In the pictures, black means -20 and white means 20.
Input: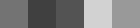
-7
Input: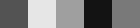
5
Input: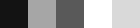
-6
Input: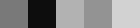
8
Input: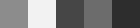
-9
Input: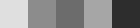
-3
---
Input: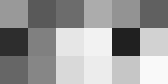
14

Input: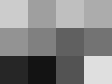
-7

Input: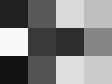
15

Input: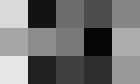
-10

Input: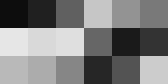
1

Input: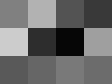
-1

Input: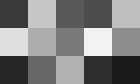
8

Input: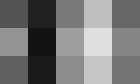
2
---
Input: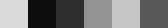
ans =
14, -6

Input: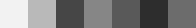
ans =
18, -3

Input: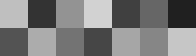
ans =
10, 11

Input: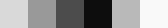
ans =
14, 19

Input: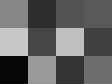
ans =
1, -3

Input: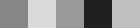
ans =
1, 10

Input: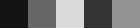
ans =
-17, 3
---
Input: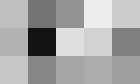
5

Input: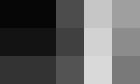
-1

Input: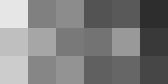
-9

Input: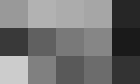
-12

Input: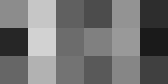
-10

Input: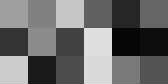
-7
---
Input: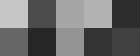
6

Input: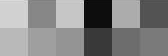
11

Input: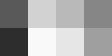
9

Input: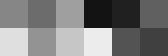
5

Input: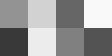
-4

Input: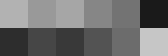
6

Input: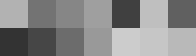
1

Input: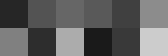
-4
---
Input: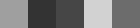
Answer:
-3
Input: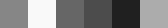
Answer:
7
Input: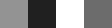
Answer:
-3
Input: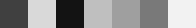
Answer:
18
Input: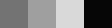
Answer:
-19
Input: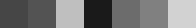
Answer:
13
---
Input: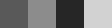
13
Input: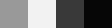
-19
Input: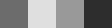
-13
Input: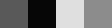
2
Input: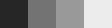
17
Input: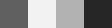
-14
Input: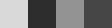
-9
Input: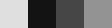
3
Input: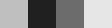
16
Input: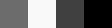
-20
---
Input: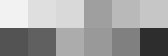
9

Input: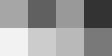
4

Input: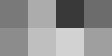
-11

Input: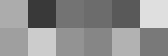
-6

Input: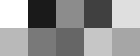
-10

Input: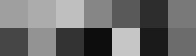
-13

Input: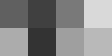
-1

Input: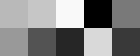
-20

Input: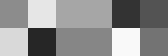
-12

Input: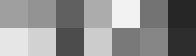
-2
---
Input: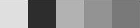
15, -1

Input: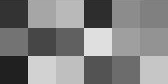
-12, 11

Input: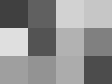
-10, -8

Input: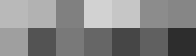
9, -13

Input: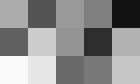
7, 11

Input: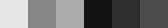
16, -8
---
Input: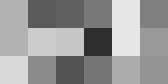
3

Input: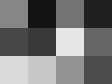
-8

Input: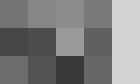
13

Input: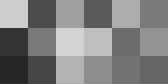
-4

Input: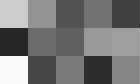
1

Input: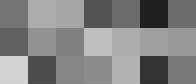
-1

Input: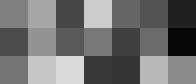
2
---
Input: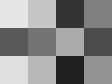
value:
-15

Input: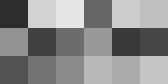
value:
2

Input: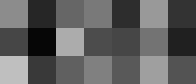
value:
-5

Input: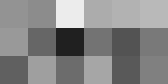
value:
-3

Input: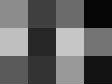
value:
4

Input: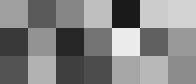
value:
-10

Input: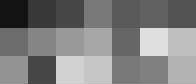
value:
13
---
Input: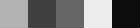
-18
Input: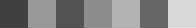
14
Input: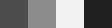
-15
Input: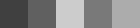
7
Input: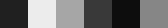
1
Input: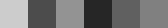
0
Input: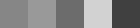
-10
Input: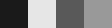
4
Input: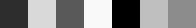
2
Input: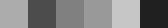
-15
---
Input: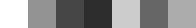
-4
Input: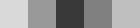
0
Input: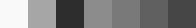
-5
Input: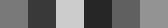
-5
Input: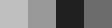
-15
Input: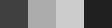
12
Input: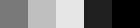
-15
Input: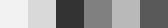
9
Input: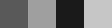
-16
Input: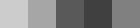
-10
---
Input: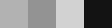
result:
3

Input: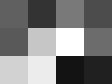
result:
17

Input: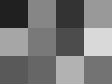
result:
-4

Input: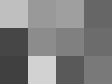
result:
13

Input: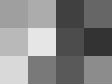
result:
-1

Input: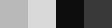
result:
14
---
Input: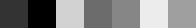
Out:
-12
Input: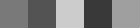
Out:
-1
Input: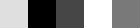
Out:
15
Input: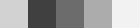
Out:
13
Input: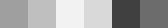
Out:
5
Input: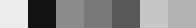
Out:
17
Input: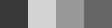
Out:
-11
